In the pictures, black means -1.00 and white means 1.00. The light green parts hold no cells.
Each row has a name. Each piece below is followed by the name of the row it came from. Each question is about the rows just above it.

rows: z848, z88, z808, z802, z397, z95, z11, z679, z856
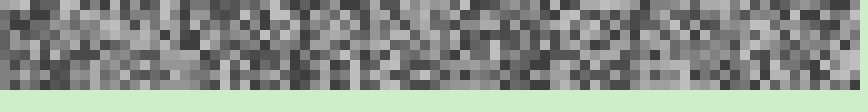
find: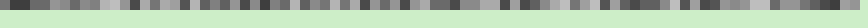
z808
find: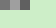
z856
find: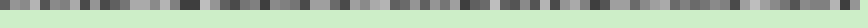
z397

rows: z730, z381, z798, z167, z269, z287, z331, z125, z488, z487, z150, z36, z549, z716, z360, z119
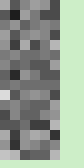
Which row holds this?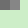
z360
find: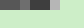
z549
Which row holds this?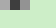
z716
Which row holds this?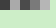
z269

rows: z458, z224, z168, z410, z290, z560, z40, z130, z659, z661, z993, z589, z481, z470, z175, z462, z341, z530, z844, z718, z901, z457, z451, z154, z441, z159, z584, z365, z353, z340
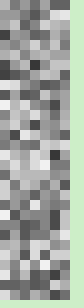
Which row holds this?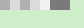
z341
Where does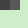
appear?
z130
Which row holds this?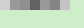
z718
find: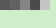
z451
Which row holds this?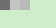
z530
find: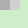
z481

